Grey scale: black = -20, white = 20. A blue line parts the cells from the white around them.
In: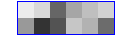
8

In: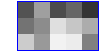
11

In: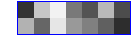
-5

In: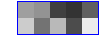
-8

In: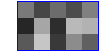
9

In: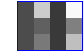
-11

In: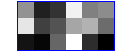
8

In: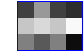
11
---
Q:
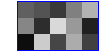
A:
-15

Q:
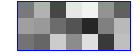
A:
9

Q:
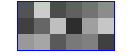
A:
11

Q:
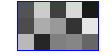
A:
16

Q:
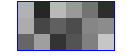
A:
2

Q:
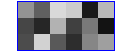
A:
-17

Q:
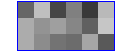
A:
11

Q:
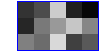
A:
1
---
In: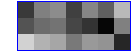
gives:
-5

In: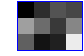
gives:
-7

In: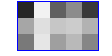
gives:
2

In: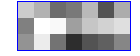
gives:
-7

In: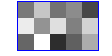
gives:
2

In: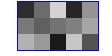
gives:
-14

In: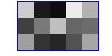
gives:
17

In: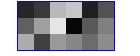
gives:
-15

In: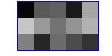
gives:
-16

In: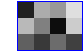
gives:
4
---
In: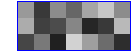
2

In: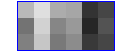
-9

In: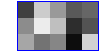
-4

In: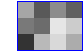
-5

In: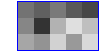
-9

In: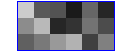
-14

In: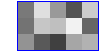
12

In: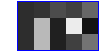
-4
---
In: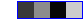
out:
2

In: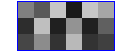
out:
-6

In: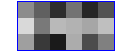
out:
-5

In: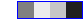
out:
17

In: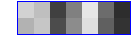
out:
10

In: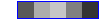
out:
7
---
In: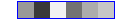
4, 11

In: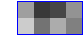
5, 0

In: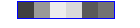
-10, -2

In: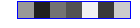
4, 12

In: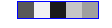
-6, 5

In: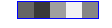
-4, 1

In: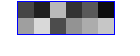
-9, 11

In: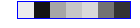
17, -12
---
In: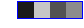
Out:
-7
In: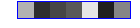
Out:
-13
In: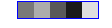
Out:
-6
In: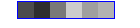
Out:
-8
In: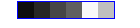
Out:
-14
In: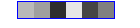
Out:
-9
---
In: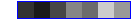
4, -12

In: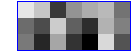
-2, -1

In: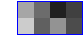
-10, 12

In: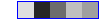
5, 15

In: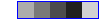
13, 7

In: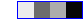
-19, 17
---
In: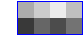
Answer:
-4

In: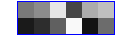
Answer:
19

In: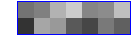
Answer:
-9

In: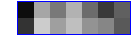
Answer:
3

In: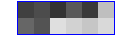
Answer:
13

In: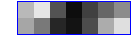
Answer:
-8

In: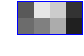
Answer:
0
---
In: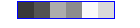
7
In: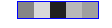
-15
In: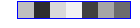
14
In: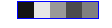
4
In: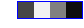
0
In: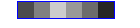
12
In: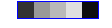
9
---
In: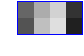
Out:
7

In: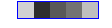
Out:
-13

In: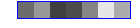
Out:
4

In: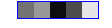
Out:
4

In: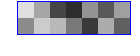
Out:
6

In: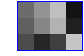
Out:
3
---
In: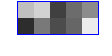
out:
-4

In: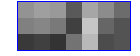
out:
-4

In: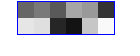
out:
11

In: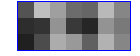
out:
3

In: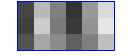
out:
3

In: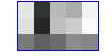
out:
12
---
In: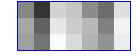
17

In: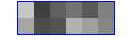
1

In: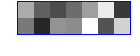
13

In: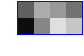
11

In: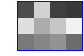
-3

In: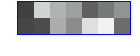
-3

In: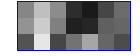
-8

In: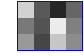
2
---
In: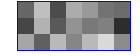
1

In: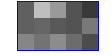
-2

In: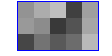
-2

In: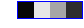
-19

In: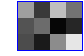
-8

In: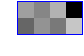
-4
